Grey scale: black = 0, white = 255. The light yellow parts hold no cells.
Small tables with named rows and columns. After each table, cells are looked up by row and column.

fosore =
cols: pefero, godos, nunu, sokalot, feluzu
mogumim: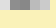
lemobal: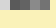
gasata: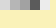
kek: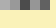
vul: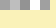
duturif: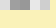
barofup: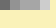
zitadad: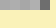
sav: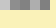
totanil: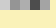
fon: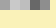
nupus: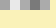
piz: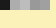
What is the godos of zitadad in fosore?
174
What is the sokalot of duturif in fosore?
232
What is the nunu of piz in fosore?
189
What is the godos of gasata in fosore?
182
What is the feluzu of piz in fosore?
160
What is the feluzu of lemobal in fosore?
115
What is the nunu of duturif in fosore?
152
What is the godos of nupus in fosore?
233

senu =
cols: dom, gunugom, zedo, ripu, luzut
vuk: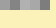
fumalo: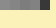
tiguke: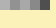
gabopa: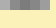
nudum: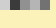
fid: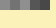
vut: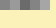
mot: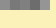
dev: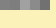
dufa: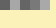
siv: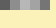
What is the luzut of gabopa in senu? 157
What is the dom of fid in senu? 139
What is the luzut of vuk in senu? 125
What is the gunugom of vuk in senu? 132
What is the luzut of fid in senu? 72
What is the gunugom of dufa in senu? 167
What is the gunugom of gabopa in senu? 139
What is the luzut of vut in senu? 166
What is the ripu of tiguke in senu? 137
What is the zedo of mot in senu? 128
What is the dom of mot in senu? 142
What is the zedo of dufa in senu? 101
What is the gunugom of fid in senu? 115
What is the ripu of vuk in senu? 168
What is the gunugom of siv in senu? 142
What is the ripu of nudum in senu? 181
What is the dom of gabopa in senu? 174
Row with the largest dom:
nudum

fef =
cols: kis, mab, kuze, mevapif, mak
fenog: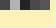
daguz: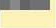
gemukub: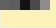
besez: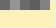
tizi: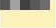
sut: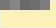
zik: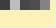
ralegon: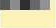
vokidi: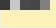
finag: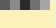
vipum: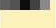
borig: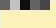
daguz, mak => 112
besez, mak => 130
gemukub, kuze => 19
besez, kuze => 107
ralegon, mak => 145
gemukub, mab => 93
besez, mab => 148
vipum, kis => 95
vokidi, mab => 200
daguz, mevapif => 111
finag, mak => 166
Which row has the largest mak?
finag

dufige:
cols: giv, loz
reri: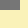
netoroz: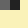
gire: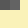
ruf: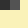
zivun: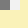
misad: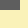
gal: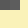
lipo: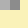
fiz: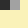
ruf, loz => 83
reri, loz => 118
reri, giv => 116
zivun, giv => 122
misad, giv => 95
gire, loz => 99
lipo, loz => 140
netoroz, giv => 100
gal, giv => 88
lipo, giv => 176
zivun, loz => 242

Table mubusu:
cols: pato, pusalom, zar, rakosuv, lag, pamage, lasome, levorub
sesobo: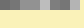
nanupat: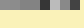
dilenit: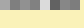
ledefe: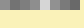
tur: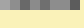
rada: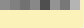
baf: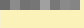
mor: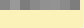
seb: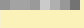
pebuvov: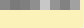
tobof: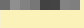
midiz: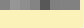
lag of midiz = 88
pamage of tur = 141
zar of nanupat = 131
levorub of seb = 115
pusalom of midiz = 150
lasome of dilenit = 135

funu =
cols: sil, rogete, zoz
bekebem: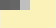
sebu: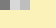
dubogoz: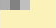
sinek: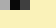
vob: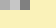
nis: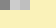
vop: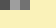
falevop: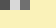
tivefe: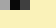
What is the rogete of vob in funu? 198
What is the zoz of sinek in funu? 63
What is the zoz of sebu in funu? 190
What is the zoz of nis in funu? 191
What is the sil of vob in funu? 174
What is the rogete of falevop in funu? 216

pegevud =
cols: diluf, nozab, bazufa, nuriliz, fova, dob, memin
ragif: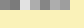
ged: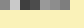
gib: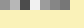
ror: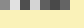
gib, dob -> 134
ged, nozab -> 201
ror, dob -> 73
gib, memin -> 119
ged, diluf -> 135
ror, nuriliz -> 212
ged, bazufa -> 63
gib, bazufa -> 76
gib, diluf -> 147
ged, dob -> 141
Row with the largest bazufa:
ragif

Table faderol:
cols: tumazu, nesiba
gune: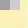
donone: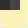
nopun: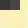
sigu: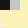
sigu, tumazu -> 22
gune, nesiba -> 205
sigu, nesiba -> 198
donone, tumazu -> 46
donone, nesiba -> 68
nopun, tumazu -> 56
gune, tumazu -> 161
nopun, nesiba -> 71

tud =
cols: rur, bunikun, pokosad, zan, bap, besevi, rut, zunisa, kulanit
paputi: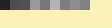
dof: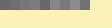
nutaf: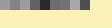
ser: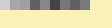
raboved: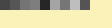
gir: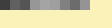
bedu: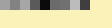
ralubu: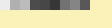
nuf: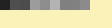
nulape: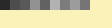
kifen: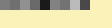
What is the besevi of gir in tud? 159
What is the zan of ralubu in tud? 76
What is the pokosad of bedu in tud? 166
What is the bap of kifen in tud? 26
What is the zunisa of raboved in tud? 190
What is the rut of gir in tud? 129
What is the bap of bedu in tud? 11
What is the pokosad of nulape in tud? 89
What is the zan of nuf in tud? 156
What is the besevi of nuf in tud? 179
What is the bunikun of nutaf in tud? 130
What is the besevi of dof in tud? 135
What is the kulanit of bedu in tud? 63
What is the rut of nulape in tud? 124
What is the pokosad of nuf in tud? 76
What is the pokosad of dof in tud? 119

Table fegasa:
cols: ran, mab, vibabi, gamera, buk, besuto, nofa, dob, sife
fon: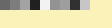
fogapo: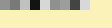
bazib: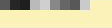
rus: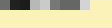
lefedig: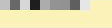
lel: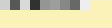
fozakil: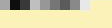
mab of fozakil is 14
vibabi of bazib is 31
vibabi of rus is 28
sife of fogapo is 216
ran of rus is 108
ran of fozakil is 167
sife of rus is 212
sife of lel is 238
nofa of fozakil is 91
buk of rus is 202
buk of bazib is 207
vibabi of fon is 163
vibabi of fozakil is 57
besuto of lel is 157
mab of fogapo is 121
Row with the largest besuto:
lel

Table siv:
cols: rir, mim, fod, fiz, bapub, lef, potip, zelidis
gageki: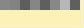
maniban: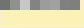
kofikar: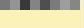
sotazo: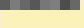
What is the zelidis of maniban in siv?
127
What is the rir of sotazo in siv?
93
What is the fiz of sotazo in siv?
87
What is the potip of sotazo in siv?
77
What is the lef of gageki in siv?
136
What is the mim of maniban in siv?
144
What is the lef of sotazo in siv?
126
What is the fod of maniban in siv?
199
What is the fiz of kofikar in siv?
132
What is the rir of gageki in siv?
135
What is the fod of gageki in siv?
94
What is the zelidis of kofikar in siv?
134
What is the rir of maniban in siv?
114
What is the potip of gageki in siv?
183
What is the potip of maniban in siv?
128
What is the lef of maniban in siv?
161
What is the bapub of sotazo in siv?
119

